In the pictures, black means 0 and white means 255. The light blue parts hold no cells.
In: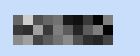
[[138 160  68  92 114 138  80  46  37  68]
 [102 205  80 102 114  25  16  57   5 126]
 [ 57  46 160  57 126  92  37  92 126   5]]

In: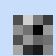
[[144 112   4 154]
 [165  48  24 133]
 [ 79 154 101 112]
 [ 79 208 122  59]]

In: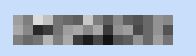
[[169 136  40  60 116 158 169 136 169  60 146 158  72 105 146  83]
 [126 105 116 181 126 169  60  28  72  18  83  94 146 105 158 116]
 [158 126 220 191 116 105  94 200 126  94 136  94  83 105 146 136]]

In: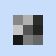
[[197  84  35]
 [135 177  44]
 [ 24 124 103]]

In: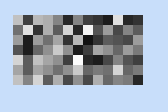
[[112 224  51 174  92 212  39 243  83 156  72 132  92]
 [ 83  28 103 144 202 144  28  63 165 144 103 156 122]
 [156  28 156 112 165  51 184  17  51  92  83  72 156]
 [165  92 165 144 112 144 202 103 122 112 212 103 122]
 [193  63 184 174 132  39 132  63  51  28 224  39  51]
 [212  92 193 165 144  63 252  39  28  72 132  83  63]
 [193 132 212  92 174  72 144  72 174 103 132 122  39]]

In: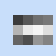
[[ 59  88 111 120]
 [100  78 149 130]
 [181 234 245 222]]

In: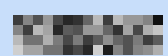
[[ 61 132  82 152  72  39  50 102 185  61 185 152 152 132  17]
 [185 114 114 175 123  72 123  61  92 143 102  82 123  61  92]
 [207 164 164 114 114  50  72  39 207  29 132  82 132 143 175]
 [132  61 185 164  39  92  82 152 152 102  50 164  72 175 197]]

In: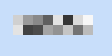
[[227  66  76 164 146 197 115 187]
 [208 155 137  95 227  54 218 247]]
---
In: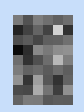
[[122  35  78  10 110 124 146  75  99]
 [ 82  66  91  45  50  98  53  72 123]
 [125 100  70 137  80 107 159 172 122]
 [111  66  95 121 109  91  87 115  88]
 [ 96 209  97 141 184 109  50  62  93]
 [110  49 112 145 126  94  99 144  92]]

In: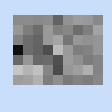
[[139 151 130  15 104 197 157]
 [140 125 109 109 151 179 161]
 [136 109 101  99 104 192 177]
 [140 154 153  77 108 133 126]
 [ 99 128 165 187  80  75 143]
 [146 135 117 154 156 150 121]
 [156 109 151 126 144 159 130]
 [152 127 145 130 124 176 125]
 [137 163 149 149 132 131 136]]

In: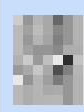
[[204 186 186 186 177 154 231 184 185]
 [150 162 152 162 202 169 148 173 172]
 [180 188 180 148 153 198 180 180 180]
 [168 168 164 149 191 168 158 168 181]
 [103 136 128 137 232  78 122 171 182]
 [150 150 150 173  46 128 150 150 150]
 [178 178 178 174 195 181 178 178 178]]

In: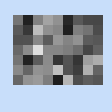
[[117  90  81 104 116 137 102]
 [ 33  56  82 140  34 101 147]
 [129 189 136 223  92 146 154]
 [163 144  91 135 139 141 125]
 [145 134 151 134  53 191  30]
 [ 40  32 132 126  84  82 181]
 [ 89 127 146 110  53  61  77]
 [ 72 115  92  70 159 176  93]
 [ 71  76  87  97 173 100  85]]

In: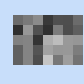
[[107  47 129  96  96]
 [121 151 132 132 132]
 [139  81  52  84  77]
 [ 57  48 175 162 197]
 [ 79 124 189 151 119]
 [ 78  77 153 152 158]
 [107  95 150 125 115]]

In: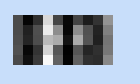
[[ 75  75  77  81  73]
 [  5  33  37   8  16]
 [ 47  79  77  52  59]
 [216 235 185 211 248]
 [ 68 141 171  86  97]
 [  8   7  19   1   3]
 [ 68 141 171  86  97]
 [ 28  81  84  37  48]
 [ 51  35  32  48  44]
 [147 128 116 119 136]]

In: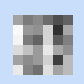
[[162 249 244 218 161 233]
 [123 152 123 193 140 132]
 [137 145  99 154 154 112]
 [108 211 212 232 208 224]
 [ 79  48  92 168  63 163]
 [ 98 167 128 144 186 186]]

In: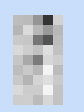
[[189 182 201 216 198 189 200 217 205]
 [186 218 198 205 169 201 180 204 206]
 [149 184 118 193 123 183 212 204 187]
 [ 52 153  83 222 214 244 222 244 215]
 [209 184 189 193 206 188 202 195 194]]
